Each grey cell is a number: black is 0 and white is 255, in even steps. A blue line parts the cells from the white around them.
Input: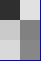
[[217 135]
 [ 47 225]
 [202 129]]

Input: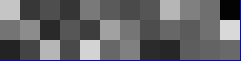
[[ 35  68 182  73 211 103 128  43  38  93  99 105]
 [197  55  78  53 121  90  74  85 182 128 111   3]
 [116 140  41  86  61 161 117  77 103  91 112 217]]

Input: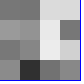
[[139  48 114 136]
 [119 117 219 218]
 [154 147 233 119]
 [120 134 236 209]]

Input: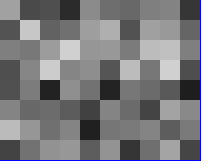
[[ 67 114 146 151  93 147  53 111 164  69]
 [161  74  79  43 139 110 104 127 131  54]
 [ 83 199  98 112 158 175  82 160 153 101]
 [127 120 156 208 150 152 123 188 192 127]
 [ 79 134 204 133 142  85 188 119 208  78]
 [ 80 124  34 143 114  35 119 107  89  30]
 [132 104 108  92  65 132 107  68 163 137]
 [187 150 112 132  32 118 122 132  93 122]]

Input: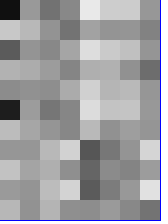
[[183 146 180 143 141 154 136 115]
 [ 16 153 114 136 233 205 204 151]
 [200 184 147 115 162 148 149 130]
 [ 91 148 136 165 221 202 192 149]
 [178 172 156 133 175 177 145 109]
 [140 145 142 171 208 181 185 150]
 [ 29 156 118 134 220 195 196 152]
 [188 166 149 135 185 145 158 149]
 [150 150 184 210  86 119 148 213]
 [194 164 175 143 101 139 132 156]
 [154 148 188 211  91 124 152 225]]

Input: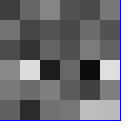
[[ 96  42 113 118 189 187]
 [ 62 101 132  82  74 119]
 [114  69  83  72 108  82]
 [ 76  51  99  79 123  98]
 [137 220  28 103  12 222]
 [121 108 127  91  65 127]]

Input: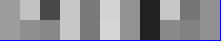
[[156 143 136 199 121 214 146  34 138 129 145]
 [156 193  72 199 121 211 146  34 200 117 145]]

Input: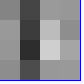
[[141  76 152 153]
 [132  69 154 151]
 [153  60 188 142]
 [150  45 207 165]]
